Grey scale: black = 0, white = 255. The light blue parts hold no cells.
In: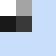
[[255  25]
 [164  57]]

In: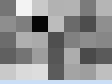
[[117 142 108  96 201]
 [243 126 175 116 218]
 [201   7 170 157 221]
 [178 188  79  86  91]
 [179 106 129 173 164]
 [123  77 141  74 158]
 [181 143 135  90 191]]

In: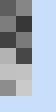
[[ 94 125  66 179 193 141]
 [134  55 122  71 194 202]]

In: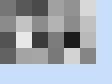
[[118 139  83  98]
 [ 88 195 232 164]
 [ 74 140  59 166]
 [161 179 124 121]
 [146 139  28 211]
 [216 193 185 133]]

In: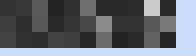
[[ 50  61  66]
 [ 57  45  49]
 [ 89  87  45]
 [ 35  41  65]
 [ 47  53  63]
 [111  72  39]
 [ 40 139 107]
 [ 40  50  35]
 [ 44  50  42]
 [203  87  98]
 [ 40 121  37]]

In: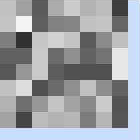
[[193 196 127  97  87 193 178 163]
 [160 244  49  97 150 220 110  68]
 [ 92  94 198 201 200  80 151 187]
 [171 129 210 107  93 107 195 178]
 [204 133 197 144  81 143 163 182]
 [179 193  90  98  80 193 137 124]
 [189 197 139 115  80 142 204 183]
 [ 61 101 191 230 231  97  83  85]]
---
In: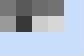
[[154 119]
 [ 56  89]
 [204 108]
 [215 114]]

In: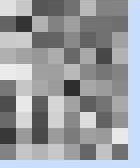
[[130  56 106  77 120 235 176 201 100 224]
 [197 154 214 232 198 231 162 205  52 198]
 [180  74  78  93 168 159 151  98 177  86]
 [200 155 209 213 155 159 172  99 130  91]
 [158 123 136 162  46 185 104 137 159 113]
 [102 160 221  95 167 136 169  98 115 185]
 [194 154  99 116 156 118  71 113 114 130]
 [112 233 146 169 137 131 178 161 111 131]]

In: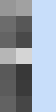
[[ 98  91  89 182 100 108 151]
 [ 70  58  56 213  73  87 161]]

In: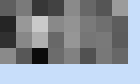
[[138  48  37  95]
 [ 87 136 152 122]
 [ 11 175 201  55]
 [108 104 137  66]
 [129 150 147 138]
 [ 81 118 122 103]
 [120 121 111  85]
 [103  91  93 155]]

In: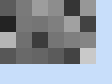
[[ 87 181  35  92]
 [105 112 120 122]
 [101  60 117 157]
 [ 91 117 127 141]
 [ 67 127 161  53]
 [201 133  66 151]]

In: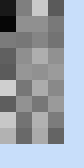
[[178 199  94 207  91  96 123   6  25]
 [105 115 146 119 150 143 119 144 127]
 [170 177 119 172 145 174 133 144 201]
 [100 124 154 137 155 145 115 121  90]]
